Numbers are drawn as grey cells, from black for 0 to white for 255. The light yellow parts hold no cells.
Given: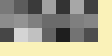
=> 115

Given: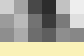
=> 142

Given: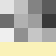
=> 198

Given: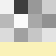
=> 198

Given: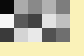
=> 81

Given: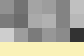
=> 139
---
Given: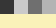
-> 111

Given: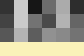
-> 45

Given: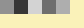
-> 110

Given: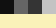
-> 52

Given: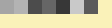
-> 76

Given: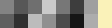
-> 48
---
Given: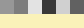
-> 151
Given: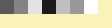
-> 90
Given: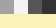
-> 162
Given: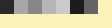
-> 42
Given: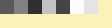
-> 89
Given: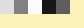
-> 223
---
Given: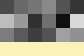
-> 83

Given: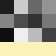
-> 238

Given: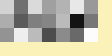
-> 139

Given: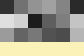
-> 82

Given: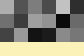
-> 27

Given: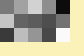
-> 149

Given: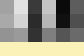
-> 127

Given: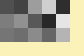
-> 139
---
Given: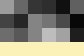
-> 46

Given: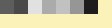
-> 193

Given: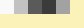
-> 90

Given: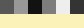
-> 125

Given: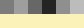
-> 36

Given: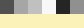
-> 248

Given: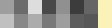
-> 144

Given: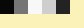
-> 248

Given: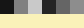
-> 36

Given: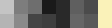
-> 41
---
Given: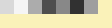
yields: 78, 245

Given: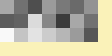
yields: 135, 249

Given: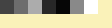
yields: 39, 255

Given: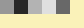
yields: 179, 223

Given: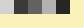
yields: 98, 210

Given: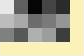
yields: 108, 231

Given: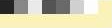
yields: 84, 253

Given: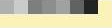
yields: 142, 203
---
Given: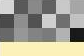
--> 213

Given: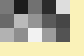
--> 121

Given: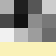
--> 177

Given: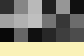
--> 47

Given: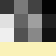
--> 53

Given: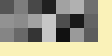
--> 84

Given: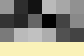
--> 152

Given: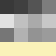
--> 57

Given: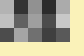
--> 179
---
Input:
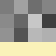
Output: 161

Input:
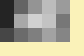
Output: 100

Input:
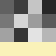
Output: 61

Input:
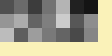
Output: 107

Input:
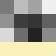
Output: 189

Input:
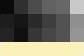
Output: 48

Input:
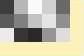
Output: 183

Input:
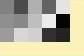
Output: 76
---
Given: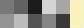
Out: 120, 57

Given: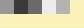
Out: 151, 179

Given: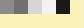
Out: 139, 25

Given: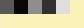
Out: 88, 222

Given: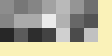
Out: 141, 193

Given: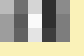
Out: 187, 125

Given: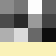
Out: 139, 13

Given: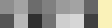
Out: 142, 63
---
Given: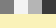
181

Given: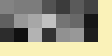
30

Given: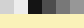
120

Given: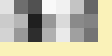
81

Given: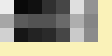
22

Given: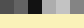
99
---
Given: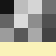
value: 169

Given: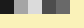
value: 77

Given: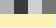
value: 207

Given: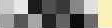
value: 12

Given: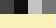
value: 196

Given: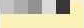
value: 217
